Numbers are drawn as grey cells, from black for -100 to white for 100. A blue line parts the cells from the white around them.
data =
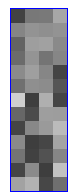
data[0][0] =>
-48
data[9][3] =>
29
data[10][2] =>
-36
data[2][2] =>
26
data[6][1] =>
-51
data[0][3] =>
31
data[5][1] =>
12
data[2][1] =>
24
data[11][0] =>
-46
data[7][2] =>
24
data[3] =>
[-16, 16, -9, 5]
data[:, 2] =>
[-5, 12, 26, -9, 5, 10, 37, 24, 21, -45, -36, -51, -44]
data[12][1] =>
40
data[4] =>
[9, 25, 5, -47]

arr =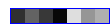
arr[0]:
-62
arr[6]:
37
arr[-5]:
-56
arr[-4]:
-94

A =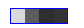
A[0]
70
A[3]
-59

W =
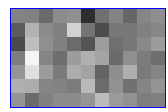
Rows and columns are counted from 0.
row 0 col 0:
3
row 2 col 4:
-16
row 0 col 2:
-17
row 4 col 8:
37
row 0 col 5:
-64
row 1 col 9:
0
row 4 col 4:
36
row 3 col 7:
-17
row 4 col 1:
76
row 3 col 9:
-3
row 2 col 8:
-6
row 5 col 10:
16
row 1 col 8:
-6
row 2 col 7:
-12
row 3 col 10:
-13
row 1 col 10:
6
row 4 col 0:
17
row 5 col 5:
46
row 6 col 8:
14
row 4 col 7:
11
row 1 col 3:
0
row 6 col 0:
16
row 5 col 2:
4

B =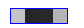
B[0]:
54
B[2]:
-68
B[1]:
-70

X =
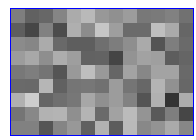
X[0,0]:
-1
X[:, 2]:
[-19, 1, 34, 11, -9, 43, -21, 40, -33]
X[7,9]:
16
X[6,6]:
13
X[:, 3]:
[4, -40, -18, 36, -33, -24, -13, 41, 4]
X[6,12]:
36
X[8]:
[1, 1, -33, 4, 19, -25, 40, -28, 46, 7, 15, 33, 6]
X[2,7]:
-2
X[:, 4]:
[34, 37, -26, 24, 20, -8, -7, 12, 19]
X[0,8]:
22
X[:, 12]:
[-11, -20, -17, -21, -18, -19, 36, -45, 6]
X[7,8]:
47
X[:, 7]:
[13, 24, -2, -46, -20, 22, 22, 27, -28]
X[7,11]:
-1
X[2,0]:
9
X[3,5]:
-23
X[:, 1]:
[-24, -45, 5, 32, -1, -18, 61, 7, 1]
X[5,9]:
-19
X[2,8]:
11
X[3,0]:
22
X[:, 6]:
[19, 55, -13, -22, 20, -11, 13, -17, 40]
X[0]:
[-1, -24, -19, 4, 34, 45, 19, 13, 22, -6, -4, 1, -11]
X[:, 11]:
[1, 33, -1, -27, 28, 14, -60, -1, 33]
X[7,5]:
41
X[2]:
[9, 5, 34, -18, -26, -26, -13, -2, 11, 33, -34, -1, -17]
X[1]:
[-26, -45, 1, -40, 37, 10, 55, 24, -16, -16, 50, 33, -20]

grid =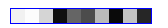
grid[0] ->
89
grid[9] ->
-70

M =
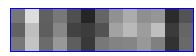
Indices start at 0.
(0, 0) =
-7
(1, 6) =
-36
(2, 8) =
4
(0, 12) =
-35
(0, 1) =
73
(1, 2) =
-26
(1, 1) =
49
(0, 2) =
-25
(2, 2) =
-16
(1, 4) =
-48
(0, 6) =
-21
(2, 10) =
0
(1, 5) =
-53

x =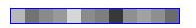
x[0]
44
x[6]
-1
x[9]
26
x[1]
-10

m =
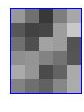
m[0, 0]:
19
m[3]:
[12, 16, 3, -10, -33]
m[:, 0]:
[19, -32, -12, 12, 33, 2]
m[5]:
[2, -13, -24, 6, 34]
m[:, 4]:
[31, 57, -35, -33, 33, 34]
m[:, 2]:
[-56, -45, 27, 3, -41, -24]
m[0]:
[19, -12, -56, -1, 31]

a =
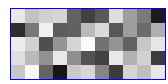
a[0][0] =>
82
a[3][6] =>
-49
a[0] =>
[82, 52, 63, 67, -23, -49, -30, 73, 25, -4, -79]
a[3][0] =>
75
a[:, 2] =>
[63, 89, -38, 14, -22]
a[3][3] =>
82
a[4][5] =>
68
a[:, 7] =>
[73, -32, 16, 82, -53]
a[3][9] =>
64
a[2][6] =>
-11
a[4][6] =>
4
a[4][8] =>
67
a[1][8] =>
24
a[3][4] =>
12
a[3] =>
[75, 46, 14, 82, 12, -36, -49, 82, 40, 64, -53]
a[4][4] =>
58
